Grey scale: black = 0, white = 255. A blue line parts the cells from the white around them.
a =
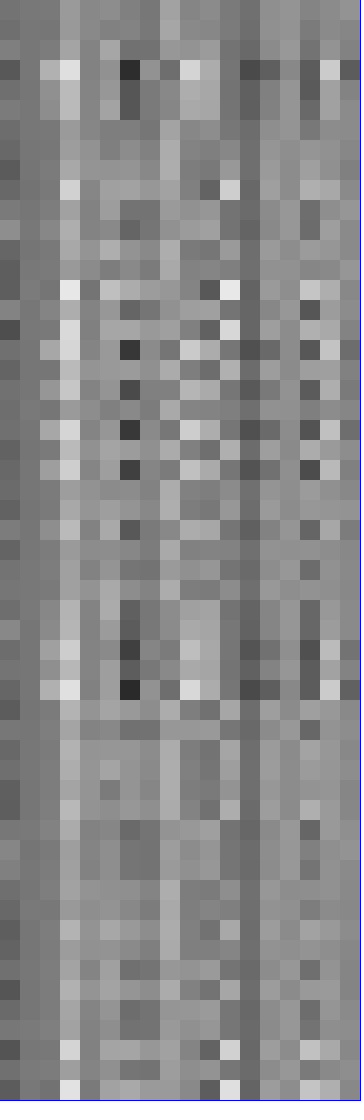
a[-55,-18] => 115
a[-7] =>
[112, 119, 125, 163, 132, 160, 112, 116, 151, 147, 154, 116, 106, 140, 151, 111, 147, 133]
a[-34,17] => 110
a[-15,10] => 113
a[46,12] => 109
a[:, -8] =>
[139, 135, 155, 172, 167, 166, 141, 127, 121, 99, 150, 160, 118, 133, 88, 160, 97, 172, 109, 170, 131, 173, 111, 170, 126, 120, 167, 131, 150, 123, 163, 165, 168, 165, 172, 113, 153, 115, 117, 122, 113, 159, 149, 151, 123, 132, 114, 127, 154, 115, 154, 150, 99, 147, 93]
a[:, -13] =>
[141, 129, 166, 145, 151, 163, 126, 127, 147, 160, 157, 137, 174, 125, 191, 151, 166, 153, 153, 148, 128, 150, 164, 158, 139, 158, 169, 141, 148, 169, 171, 155, 138, 158, 158, 164, 136, 150, 164, 123, 142, 134, 142, 142, 144, 147, 167, 147, 160, 163, 148, 142, 164, 144, 162]
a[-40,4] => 131
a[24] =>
[107, 118, 123, 157, 146, 139, 140, 130, 172, 129, 126, 139, 112, 148, 142, 155, 144, 136]
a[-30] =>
[98, 117, 122, 168, 149, 158, 148, 136, 174, 125, 120, 151, 109, 154, 140, 151, 149, 147]
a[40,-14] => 147
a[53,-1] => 142
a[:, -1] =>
[147, 134, 130, 92, 131, 139, 139, 135, 128, 138, 150, 138, 138, 150, 136, 140, 131, 109, 129, 122, 134, 110, 141, 128, 136, 147, 124, 136, 137, 136, 138, 138, 115, 131, 97, 137, 141, 136, 141, 134, 135, 143, 147, 138, 137, 136, 140, 135, 133, 132, 138, 141, 136, 142, 136]
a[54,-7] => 223
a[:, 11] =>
[122, 123, 115, 117, 115, 116, 119, 135, 152, 206, 115, 115, 154, 127, 232, 116, 215, 118, 176, 118, 127, 118, 175, 118, 139, 151, 117, 130, 116, 140, 115, 119, 118, 116, 118, 166, 118, 165, 158, 147, 173, 115, 117, 117, 142, 127, 168, 133, 116, 166, 118, 118, 209, 118, 223]
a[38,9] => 128
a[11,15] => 108
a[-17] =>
[111, 119, 125, 173, 149, 164, 148, 138, 173, 128, 117, 158, 111, 156, 140, 155, 150, 141]
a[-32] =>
[104, 118, 158, 206, 133, 158, 64, 133, 123, 192, 170, 118, 83, 113, 143, 76, 185, 128]
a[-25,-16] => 135
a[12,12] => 110
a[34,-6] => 74
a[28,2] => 125
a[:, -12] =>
[128, 131, 113, 45, 86, 86, 126, 140, 148, 162, 115, 101, 147, 137, 172, 101, 166, 55, 155, 74, 137, 56, 156, 64, 140, 148, 88, 135, 117, 141, 96, 92, 64, 93, 42, 153, 113, 150, 148, 148, 151, 106, 117, 117, 143, 136, 153, 138, 112, 149, 109, 114, 165, 117, 169]
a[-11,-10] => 173
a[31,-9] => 169
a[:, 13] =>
[143, 144, 139, 95, 128, 129, 142, 149, 154, 159, 139, 137, 154, 145, 154, 135, 158, 105, 157, 121, 145, 106, 158, 113, 148, 154, 130, 146, 141, 152, 133, 133, 113, 131, 94, 158, 139, 155, 156, 151, 157, 138, 141, 140, 151, 146, 156, 146, 140, 156, 140, 139, 157, 140, 156]
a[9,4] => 134
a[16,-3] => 176
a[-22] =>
[116, 118, 143, 183, 132, 158, 93, 120, 137, 169, 165, 116, 97, 131, 150, 92, 162, 131]
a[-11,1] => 118
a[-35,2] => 118
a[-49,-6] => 109

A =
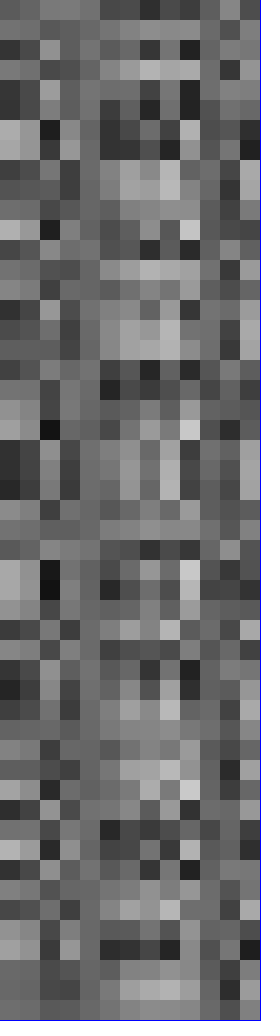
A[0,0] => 91
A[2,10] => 100
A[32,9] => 126
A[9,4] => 102
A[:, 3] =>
[122, 94, 93, 79, 94, 93, 136, 151, 62, 62, 87, 127, 109, 77, 105, 76, 64, 68, 103, 118, 120, 103, 71, 62, 58, 112, 95, 123, 114, 127, 119, 61, 127, 94, 67, 60, 90, 103, 64, 108, 74, 119, 143, 92, 102, 63, 126, 150, 84, 69, 91]
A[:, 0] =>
[91, 114, 52, 121, 54, 52, 172, 166, 63, 83, 110, 176, 70, 114, 133, 49, 75, 94, 65, 115, 145, 159, 49, 48, 40, 139, 114, 89, 168, 167, 146, 59, 134, 53, 37, 63, 99, 130, 94, 163, 46, 113, 179, 50, 128, 71, 146, 160, 105, 104, 110]
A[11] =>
[176, 152, 31, 127, 98, 76, 94, 141, 87, 196, 88, 73, 69]
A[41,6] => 72
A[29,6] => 78
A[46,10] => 99
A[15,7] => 98
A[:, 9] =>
[61, 139, 34, 170, 36, 35, 177, 145, 98, 131, 141, 196, 42, 161, 154, 54, 114, 140, 42, 104, 153, 200, 61, 72, 66, 154, 136, 55, 200, 182, 155, 91, 126, 34, 47, 99, 120, 154, 146, 201, 50, 102, 178, 34, 150, 110, 147, 137, 136, 157, 134]
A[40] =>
[46, 66, 147, 74, 113, 117, 135, 91, 153, 50, 108, 104, 152]
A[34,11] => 91
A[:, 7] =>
[47, 141, 54, 179, 66, 38, 108, 79, 137, 157, 133, 141, 46, 178, 132, 98, 151, 167, 38, 59, 123, 154, 105, 113, 102, 126, 143, 50, 150, 109, 128, 131, 85, 52, 81, 137, 133, 131, 163, 172, 91, 58, 115, 53, 145, 147, 115, 70, 131, 170, 139]
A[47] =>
[160, 146, 58, 150, 105, 45, 51, 70, 37, 137, 80, 118, 30]
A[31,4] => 107
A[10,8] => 142
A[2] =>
[52, 73, 145, 93, 115, 91, 104, 54, 116, 34, 100, 124, 119]
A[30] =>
[146, 132, 71, 119, 103, 96, 101, 128, 96, 155, 101, 93, 89]
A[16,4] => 105
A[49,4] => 100
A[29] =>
[167, 147, 18, 127, 99, 40, 78, 109, 77, 182, 67, 69, 51]
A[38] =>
[94, 94, 76, 64, 100, 118, 160, 163, 184, 146, 98, 43, 160]
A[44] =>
[128, 119, 82, 102, 103, 116, 124, 145, 125, 150, 108, 83, 116]
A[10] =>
[110, 107, 72, 87, 102, 94, 128, 133, 142, 141, 91, 65, 122]
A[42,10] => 89
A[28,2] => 24
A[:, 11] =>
[134, 80, 124, 54, 129, 112, 85, 117, 70, 52, 65, 73, 133, 57, 76, 107, 66, 57, 121, 97, 92, 45, 97, 80, 71, 82, 86, 142, 56, 69, 93, 72, 104, 124, 91, 66, 86, 72, 43, 61, 104, 101, 97, 121, 83, 65, 101, 118, 63, 45, 79]
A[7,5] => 51
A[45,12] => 169

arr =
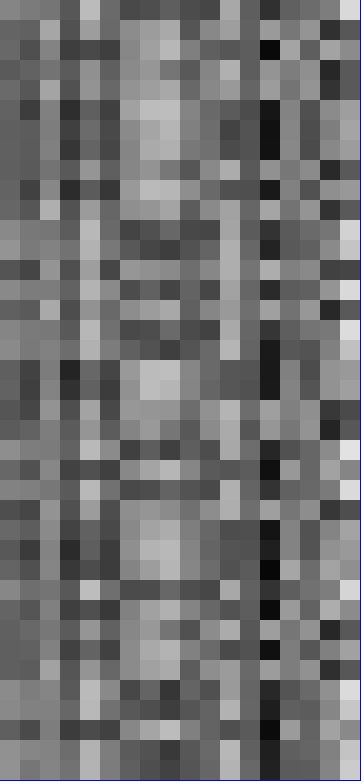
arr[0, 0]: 133
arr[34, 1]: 125
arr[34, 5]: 137
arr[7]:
[96, 91, 128, 54, 100, 70, 133, 170, 176, 120, 112, 75, 82, 18, 136, 75, 136, 156]
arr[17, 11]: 181
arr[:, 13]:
[48, 154, 9, 148, 156, 22, 17, 18, 145, 25, 165, 51, 35, 173, 42, 160, 54, 26, 25, 26, 159, 150, 38, 16, 51, 159, 20, 31, 7, 51, 11, 158, 16, 156, 40, 30, 11, 31, 33]
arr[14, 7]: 97
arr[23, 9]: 134
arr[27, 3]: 43
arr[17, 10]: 105
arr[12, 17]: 196
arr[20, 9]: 109
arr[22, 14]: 81
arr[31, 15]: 146
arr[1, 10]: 136
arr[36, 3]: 60
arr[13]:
[84, 69, 148, 79, 158, 70, 150, 144, 138, 110, 135, 174, 116, 173, 128, 137, 65, 69]
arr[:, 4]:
[187, 157, 73, 144, 147, 95, 107, 100, 149, 91, 155, 184, 178, 158, 179, 146, 183, 177, 103, 97, 163, 149, 185, 80, 184, 156, 97, 94, 76, 189, 79, 149, 99, 148, 186, 184, 75, 178, 179]
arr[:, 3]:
[87, 81, 62, 91, 81, 46, 64, 54, 89, 44, 82, 92, 114, 79, 98, 77, 89, 109, 36, 49, 78, 91, 98, 66, 90, 80, 67, 43, 56, 88, 63, 91, 65, 85, 89, 103, 60, 109, 114]
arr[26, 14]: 131
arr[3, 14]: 125
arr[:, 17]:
[217, 87, 139, 89, 89, 158, 164, 156, 89, 152, 89, 210, 196, 69, 217, 89, 220, 192, 153, 159, 74, 87, 226, 133, 218, 78, 163, 153, 143, 213, 139, 88, 161, 87, 219, 198, 137, 195, 203]
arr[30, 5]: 57
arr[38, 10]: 102
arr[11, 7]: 80
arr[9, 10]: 105
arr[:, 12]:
[94, 97, 93, 93, 101, 76, 83, 82, 89, 79, 102, 91, 103, 116, 102, 111, 102, 100, 84, 81, 109, 85, 109, 92, 100, 110, 79, 81, 91, 97, 93, 87, 82, 105, 101, 102, 90, 96, 104]
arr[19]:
[98, 63, 131, 49, 97, 60, 145, 188, 181, 133, 101, 86, 81, 26, 131, 84, 146, 159]
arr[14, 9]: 99
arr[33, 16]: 47
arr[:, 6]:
[73, 140, 135, 138, 147, 161, 138, 133, 134, 153, 143, 68, 88, 150, 76, 141, 73, 96, 153, 145, 151, 132, 64, 136, 73, 142, 137, 143, 132, 75, 129, 135, 139, 139, 71, 88, 135, 91, 95]
